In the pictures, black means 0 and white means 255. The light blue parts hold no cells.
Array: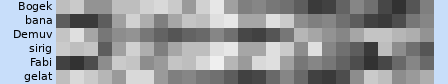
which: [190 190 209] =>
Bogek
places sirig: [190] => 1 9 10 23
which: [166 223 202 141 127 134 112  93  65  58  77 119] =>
bana
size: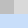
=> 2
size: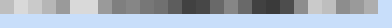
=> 27

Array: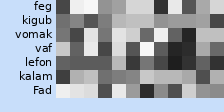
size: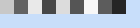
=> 9
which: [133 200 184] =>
kalam
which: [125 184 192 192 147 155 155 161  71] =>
kigub

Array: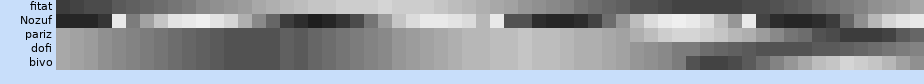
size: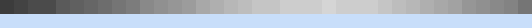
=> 38
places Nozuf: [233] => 4 9 26 27 31 43 45 49 61
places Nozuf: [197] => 7 24

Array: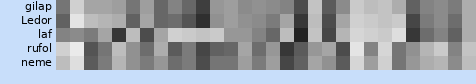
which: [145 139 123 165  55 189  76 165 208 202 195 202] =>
Ledor
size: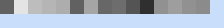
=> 15
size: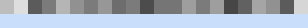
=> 22

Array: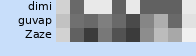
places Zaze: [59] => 2 5
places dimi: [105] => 1
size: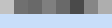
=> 8
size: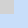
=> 1
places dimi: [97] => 4 6 7 8
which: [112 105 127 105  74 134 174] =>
guvap
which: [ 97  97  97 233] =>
dimi

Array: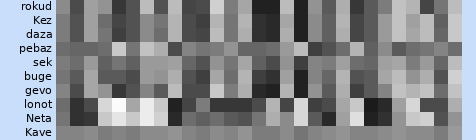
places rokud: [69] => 9 26
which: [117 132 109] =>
pebaz

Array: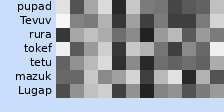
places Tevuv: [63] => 6 8 9
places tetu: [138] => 5
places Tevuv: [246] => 0
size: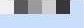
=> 5

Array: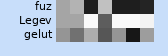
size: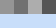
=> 4
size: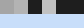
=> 6
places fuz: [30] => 2 4 5
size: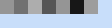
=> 7
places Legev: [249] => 2 4 5
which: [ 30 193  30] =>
fuz

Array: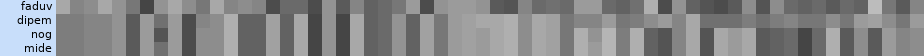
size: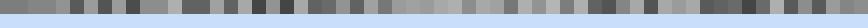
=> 62
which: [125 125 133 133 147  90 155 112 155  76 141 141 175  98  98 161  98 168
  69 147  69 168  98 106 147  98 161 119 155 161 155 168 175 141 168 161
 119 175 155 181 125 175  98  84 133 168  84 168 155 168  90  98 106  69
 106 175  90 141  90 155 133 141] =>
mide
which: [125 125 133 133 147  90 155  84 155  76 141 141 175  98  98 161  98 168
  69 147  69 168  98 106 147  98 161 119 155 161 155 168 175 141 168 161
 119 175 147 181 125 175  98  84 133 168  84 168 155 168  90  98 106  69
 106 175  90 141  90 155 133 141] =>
nog
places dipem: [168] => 17 21 30 31 34 45
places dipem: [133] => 2 3 10 37 38 44 52
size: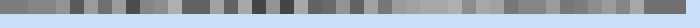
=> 49

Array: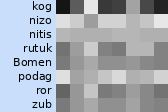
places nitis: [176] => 1 2 3 6 7
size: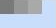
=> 3
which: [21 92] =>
kog
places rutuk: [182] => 5 6
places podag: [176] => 2 5
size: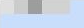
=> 5
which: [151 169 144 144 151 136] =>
Bomen

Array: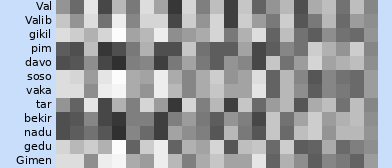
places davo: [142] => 2 22
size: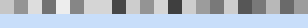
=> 22
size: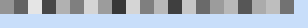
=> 21
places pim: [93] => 0 11 12 15
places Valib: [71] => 8
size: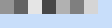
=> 7

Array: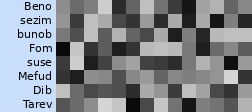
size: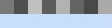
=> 8
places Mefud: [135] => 3 5 8 10
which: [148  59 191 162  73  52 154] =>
Dib
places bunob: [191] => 2 12 13

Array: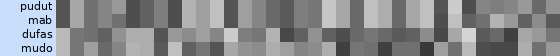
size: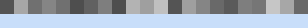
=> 22
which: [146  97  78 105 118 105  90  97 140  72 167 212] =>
dufas
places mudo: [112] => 22 24 25 28 34
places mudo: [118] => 1 10 21

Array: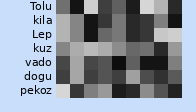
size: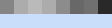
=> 8
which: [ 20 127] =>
vado
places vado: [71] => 0 2
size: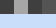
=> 4
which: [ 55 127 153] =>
pekoz

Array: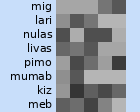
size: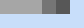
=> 5
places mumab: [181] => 2 3 4
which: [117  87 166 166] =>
livas
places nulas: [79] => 0 2 3
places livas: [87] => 2

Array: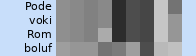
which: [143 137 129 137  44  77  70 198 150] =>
voki
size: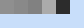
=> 5

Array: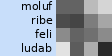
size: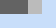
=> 3
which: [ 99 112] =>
feli
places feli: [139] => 0 3
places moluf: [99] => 0 1

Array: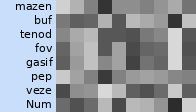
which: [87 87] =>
tenod
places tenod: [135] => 0 7
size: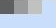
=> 3

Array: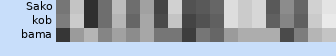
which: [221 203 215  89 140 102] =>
Sako
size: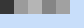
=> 5
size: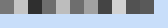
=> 11
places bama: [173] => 13 14 15

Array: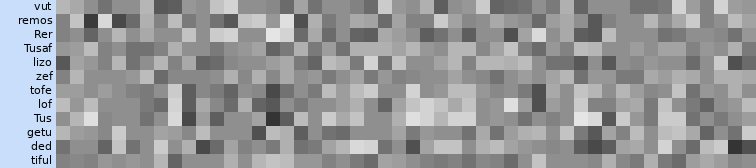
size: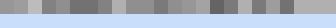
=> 24
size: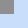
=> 1
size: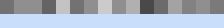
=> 16
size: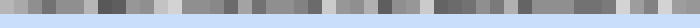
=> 50
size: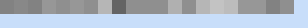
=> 21
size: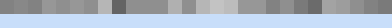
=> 28
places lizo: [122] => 17 21

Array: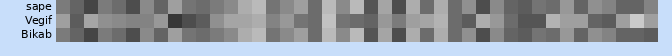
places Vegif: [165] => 2 12 13 26
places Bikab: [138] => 6 12 16 20 31

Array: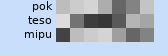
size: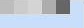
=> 5
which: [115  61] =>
teso
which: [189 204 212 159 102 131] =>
mipu
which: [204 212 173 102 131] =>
pok

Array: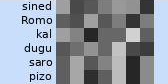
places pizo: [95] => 0 3
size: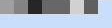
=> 7
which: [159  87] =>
Romo

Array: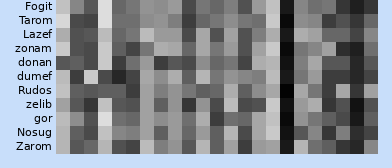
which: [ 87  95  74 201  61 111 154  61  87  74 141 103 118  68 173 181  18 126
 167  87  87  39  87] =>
donan
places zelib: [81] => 5 14 20 22
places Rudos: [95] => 1 3 4 10 13

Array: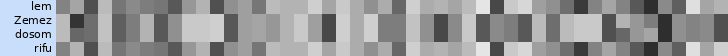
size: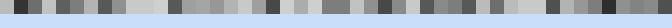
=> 48
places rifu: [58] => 37
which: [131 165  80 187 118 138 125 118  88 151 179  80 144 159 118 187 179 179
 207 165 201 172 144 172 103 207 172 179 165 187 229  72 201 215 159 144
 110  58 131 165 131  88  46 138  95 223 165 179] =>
lem

